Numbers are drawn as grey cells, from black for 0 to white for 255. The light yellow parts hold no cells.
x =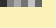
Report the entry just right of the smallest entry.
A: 129
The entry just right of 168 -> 115

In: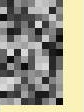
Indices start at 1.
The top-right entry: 85
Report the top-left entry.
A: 85
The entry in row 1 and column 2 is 40
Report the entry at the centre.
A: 101
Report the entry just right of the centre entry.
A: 177
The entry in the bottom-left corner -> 162
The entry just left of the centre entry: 216
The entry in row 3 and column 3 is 55
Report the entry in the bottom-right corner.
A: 14
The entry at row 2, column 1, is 190
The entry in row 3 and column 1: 14
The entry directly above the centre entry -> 190
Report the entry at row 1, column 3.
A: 147
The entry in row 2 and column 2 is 55
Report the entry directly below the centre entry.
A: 85

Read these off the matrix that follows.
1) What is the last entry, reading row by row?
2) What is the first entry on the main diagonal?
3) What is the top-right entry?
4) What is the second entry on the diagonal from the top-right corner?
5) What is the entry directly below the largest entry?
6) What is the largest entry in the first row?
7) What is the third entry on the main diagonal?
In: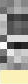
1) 147
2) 134
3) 134
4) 176
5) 122
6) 161
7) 69

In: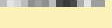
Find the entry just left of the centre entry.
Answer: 143
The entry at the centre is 188
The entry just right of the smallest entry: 74

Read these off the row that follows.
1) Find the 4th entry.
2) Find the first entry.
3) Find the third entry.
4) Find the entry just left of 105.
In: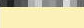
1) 89
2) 61
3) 77
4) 161

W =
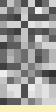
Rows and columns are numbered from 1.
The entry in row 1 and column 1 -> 92
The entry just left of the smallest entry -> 63
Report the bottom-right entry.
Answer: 210
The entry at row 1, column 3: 140
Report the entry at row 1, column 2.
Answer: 197
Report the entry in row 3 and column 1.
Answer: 92
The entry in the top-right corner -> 210
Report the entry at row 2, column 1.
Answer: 197
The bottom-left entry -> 63
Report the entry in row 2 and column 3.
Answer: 152
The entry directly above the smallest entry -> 210
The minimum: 48

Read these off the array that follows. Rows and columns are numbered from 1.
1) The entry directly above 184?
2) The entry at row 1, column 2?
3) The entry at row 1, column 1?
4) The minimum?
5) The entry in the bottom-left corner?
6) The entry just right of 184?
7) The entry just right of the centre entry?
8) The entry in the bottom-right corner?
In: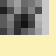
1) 77
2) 131
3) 77
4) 18
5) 62
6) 200
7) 77
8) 200

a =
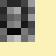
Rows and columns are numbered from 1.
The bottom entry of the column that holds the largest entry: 193
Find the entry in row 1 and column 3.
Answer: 39
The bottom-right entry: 154
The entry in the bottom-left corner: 95
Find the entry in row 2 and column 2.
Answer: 138

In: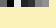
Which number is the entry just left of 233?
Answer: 7
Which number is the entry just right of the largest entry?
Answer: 36
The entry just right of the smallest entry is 233

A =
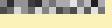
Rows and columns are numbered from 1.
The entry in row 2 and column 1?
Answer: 75
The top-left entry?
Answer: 131
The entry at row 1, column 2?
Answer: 46
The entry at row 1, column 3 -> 147
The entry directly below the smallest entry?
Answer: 227
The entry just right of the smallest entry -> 171
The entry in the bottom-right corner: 117

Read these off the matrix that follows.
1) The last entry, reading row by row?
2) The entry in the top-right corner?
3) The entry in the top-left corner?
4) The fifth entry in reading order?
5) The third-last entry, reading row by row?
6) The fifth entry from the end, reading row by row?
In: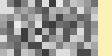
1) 154
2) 113
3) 221
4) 208
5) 73
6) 221

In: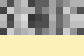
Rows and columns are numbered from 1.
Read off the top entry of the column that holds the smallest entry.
66
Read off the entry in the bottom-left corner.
66
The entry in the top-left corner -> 162
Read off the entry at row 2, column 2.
204
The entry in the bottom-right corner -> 79
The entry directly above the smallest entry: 178
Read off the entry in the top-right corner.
178
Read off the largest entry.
219
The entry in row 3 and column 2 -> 66
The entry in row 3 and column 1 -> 191
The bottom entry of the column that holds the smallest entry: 191
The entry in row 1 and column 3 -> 162
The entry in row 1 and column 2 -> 79
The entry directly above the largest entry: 178
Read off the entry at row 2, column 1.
66

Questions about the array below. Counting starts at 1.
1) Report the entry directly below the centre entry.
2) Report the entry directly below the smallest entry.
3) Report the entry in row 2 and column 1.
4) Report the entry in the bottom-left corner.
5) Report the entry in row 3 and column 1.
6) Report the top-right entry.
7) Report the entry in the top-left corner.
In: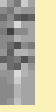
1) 121
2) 137
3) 137
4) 137
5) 109
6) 164
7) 191

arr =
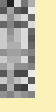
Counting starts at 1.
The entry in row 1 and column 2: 34
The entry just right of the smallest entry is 218
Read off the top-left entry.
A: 118
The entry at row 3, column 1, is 202
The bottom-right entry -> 131
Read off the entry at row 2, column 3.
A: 88
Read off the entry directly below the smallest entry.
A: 160
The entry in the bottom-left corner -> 144
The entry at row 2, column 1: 88
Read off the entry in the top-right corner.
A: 174
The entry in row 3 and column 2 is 144

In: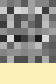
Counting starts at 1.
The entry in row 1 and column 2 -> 118
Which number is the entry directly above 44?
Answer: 144
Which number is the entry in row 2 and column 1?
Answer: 204
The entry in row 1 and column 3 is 132
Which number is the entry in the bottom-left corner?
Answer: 91
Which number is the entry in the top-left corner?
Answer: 144
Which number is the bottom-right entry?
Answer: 91
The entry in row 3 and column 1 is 91
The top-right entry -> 91
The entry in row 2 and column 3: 217
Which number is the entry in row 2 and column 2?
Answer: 60
